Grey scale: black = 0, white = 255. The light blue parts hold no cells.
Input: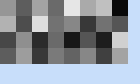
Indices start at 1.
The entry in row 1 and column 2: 93
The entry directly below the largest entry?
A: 135
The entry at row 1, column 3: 163
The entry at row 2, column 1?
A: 178
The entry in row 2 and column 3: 222
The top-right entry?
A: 9
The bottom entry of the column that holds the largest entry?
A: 99
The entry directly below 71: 93
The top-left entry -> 150
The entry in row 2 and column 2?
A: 77

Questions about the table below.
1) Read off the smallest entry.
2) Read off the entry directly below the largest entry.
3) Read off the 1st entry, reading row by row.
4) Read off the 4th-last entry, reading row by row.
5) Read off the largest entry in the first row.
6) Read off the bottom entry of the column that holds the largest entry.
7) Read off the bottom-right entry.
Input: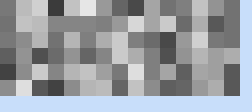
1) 59
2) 133
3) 120
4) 101
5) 230
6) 181
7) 88

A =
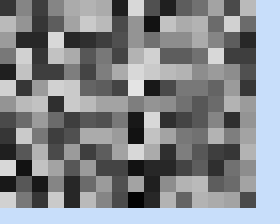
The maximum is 228
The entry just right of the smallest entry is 39
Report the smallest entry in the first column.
24
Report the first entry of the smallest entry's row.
209
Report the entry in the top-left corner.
54
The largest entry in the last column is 186
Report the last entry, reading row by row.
74
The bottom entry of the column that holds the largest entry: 3
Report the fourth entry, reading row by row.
133
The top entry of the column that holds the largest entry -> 216
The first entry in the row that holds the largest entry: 209
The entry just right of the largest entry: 24
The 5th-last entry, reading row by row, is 100
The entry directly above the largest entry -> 216
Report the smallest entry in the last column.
39
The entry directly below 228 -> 126

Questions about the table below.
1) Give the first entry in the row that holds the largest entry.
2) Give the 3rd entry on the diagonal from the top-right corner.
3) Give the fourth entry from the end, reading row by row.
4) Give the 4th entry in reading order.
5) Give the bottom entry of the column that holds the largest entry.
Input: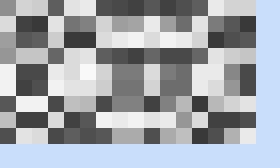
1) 242
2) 57
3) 57
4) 94
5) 79

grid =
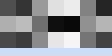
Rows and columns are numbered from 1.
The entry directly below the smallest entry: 244
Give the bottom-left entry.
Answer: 73
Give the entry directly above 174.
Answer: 80
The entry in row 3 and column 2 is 59
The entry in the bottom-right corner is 66
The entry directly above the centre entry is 223

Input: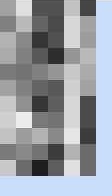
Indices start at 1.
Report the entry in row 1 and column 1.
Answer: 162
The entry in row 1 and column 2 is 223
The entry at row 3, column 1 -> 178
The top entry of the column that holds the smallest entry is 82
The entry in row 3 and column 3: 53
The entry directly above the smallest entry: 115
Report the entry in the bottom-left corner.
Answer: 200
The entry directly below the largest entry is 156
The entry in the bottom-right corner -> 107
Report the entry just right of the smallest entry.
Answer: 94
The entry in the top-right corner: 68
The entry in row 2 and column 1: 129
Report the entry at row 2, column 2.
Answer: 186
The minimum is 30
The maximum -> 236
